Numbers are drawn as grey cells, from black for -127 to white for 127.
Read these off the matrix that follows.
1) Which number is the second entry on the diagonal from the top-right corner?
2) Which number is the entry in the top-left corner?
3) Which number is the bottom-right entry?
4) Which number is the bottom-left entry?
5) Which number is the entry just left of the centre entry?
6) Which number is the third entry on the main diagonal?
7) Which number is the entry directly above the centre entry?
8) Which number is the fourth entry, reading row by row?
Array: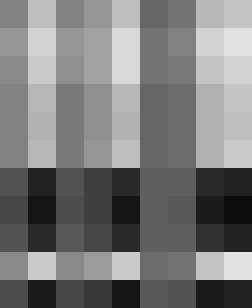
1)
82
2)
1
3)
-93
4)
-50
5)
21
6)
15
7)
49
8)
21

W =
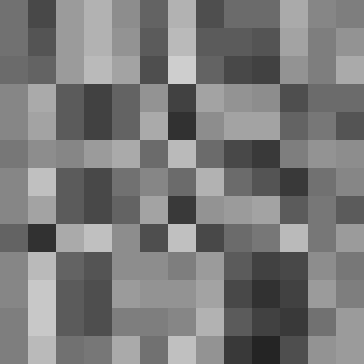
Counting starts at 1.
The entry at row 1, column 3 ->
27
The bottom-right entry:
27
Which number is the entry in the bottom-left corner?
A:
-1
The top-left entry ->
-14
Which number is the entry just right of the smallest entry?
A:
-49
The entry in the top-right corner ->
-1
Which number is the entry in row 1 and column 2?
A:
-55
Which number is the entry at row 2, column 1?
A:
-14
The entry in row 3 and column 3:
27
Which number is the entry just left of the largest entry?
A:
-49
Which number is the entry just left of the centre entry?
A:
6
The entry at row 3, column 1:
-20
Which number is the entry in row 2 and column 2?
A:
-43
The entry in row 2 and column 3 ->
27

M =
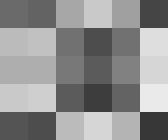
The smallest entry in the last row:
-72
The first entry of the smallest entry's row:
-43
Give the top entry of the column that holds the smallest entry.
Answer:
-58
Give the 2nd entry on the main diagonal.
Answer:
65
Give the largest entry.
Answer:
106
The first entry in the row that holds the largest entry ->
73
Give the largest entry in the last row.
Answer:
86
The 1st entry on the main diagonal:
-21
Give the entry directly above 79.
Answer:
46

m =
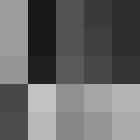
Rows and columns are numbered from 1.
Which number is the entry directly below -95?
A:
66
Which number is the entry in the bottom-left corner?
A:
-50
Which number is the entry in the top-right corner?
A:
-83
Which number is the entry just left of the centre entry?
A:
-95
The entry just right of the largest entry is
16
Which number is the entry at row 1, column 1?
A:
29
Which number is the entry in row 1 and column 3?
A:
-44

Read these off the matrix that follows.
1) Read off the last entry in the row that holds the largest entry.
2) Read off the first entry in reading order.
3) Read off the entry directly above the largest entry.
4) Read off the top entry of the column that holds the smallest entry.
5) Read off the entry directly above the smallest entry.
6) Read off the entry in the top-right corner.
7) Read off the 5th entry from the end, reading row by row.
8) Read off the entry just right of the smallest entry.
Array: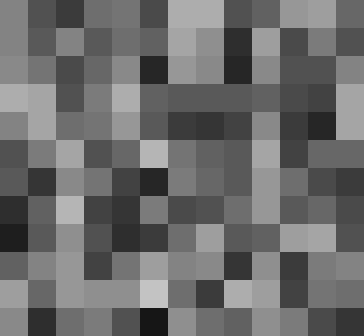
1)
-17
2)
3
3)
30
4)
-53
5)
67
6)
-24
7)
-30
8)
15

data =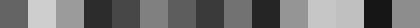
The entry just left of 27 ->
78
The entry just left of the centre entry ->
-34
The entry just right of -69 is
-13

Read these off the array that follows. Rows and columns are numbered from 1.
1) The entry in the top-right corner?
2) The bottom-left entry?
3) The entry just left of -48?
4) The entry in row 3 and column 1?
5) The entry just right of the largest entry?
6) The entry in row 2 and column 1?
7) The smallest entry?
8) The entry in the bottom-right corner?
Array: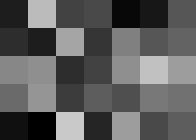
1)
-41
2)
-111
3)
-34
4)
7
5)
-90
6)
-82
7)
-127
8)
-34

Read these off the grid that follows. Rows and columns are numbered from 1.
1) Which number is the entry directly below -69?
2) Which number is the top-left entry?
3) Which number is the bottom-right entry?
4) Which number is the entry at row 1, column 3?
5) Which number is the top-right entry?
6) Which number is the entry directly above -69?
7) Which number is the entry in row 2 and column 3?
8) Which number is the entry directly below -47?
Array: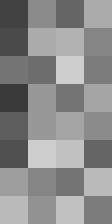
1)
-34
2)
-61
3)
-3
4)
-26
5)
43
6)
-11
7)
50
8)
30

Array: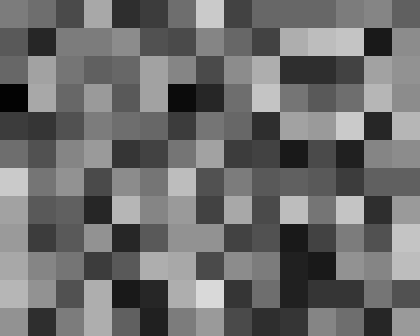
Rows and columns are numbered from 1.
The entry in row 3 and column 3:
-10
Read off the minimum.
-124
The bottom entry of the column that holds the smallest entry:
18
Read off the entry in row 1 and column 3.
-53
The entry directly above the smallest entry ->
-24
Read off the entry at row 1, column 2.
-17
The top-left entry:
-3
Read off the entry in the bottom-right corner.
26
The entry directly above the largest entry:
-53
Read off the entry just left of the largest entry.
46
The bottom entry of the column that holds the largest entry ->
26
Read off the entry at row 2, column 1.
-38
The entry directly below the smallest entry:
-67
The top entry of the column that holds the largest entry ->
74

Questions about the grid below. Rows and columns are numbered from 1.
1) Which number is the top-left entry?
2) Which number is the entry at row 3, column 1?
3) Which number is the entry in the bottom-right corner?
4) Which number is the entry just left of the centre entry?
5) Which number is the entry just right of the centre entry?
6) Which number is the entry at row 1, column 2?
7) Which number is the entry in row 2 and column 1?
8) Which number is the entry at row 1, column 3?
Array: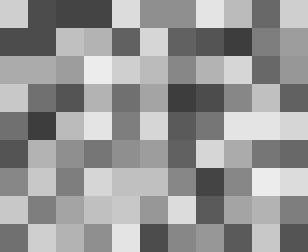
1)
79
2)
43
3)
-43
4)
-1
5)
-37
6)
-51
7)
-51
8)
-59

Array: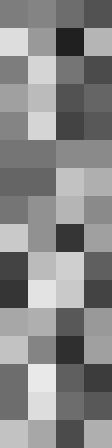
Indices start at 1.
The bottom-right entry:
47
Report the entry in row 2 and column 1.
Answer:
93
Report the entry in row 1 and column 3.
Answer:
-18
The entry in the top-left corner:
-2
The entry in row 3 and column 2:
85
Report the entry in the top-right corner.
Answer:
-45
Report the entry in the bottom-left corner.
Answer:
66
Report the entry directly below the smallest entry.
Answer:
-10
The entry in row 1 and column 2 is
4
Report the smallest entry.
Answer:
-95
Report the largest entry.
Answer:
105
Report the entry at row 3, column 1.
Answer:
-2
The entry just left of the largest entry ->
-18
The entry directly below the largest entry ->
93
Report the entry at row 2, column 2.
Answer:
25
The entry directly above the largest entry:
4
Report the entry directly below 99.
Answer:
47

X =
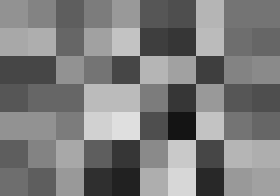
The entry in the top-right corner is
-11
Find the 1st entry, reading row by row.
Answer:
18
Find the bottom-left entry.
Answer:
-17
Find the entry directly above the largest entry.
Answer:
59
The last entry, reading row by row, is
33
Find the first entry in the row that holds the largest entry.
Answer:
18
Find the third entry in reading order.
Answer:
-33
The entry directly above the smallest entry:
-73
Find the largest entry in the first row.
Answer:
53
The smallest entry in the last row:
-94
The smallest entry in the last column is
-49
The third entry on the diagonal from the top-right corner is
-65
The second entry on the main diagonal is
46
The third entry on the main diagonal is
18
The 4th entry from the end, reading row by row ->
87
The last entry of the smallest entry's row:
-25
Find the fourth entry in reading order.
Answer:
-3
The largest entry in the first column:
40
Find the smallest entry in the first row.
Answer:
-49
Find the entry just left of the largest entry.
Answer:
81
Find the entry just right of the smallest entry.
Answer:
67
